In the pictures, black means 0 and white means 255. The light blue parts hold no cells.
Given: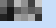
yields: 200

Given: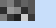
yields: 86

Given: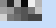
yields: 180

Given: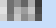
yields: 57

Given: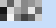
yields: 179

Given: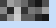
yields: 80

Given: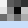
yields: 48

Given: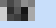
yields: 127
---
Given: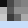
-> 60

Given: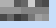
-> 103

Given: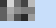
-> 156

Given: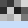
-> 173

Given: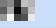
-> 244

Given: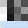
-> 23
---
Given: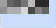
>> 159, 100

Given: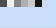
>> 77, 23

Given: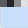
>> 91, 224

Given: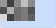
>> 151, 95

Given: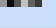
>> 151, 56

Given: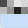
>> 75, 131

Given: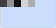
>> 62, 173

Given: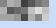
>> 134, 205
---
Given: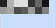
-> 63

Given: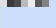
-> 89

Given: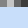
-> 101

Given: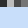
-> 75

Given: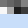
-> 29

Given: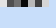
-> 64

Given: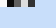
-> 221

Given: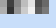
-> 92

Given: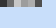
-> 173
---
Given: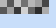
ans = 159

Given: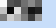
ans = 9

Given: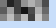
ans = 160

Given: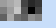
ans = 157

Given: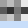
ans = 49

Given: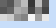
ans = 100

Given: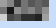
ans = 22

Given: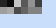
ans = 170

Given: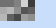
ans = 183
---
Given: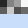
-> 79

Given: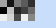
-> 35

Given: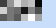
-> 107

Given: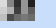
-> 63

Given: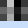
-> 28

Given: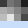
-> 132

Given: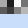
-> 131

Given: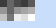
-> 150

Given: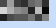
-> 142

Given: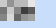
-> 133
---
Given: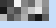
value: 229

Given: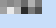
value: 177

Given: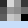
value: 140

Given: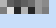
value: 153

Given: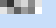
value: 140

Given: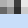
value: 62

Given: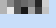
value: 37
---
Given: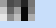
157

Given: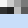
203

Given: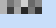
207

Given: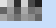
168

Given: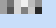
241

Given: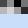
142

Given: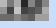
80

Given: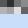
47

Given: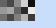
100

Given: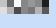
151
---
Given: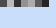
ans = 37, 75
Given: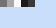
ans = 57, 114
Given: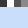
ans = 137, 54
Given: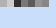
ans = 135, 177
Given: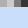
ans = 54, 175
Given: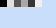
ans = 240, 2
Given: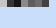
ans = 67, 198
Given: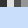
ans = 150, 51
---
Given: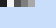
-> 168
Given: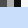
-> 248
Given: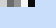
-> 10
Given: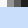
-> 31
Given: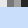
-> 38
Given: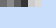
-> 217
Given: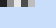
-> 189
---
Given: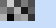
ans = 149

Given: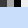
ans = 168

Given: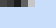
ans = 29

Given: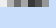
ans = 57

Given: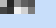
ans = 242

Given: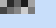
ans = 134
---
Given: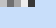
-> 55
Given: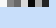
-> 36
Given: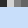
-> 101
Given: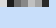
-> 41
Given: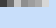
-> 214
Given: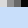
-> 7
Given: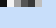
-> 191
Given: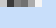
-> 244
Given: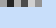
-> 147
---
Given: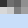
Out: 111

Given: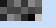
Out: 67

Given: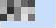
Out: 44

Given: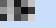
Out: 180

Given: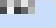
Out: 214

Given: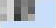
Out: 211

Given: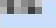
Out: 93

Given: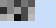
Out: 130

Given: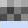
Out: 62
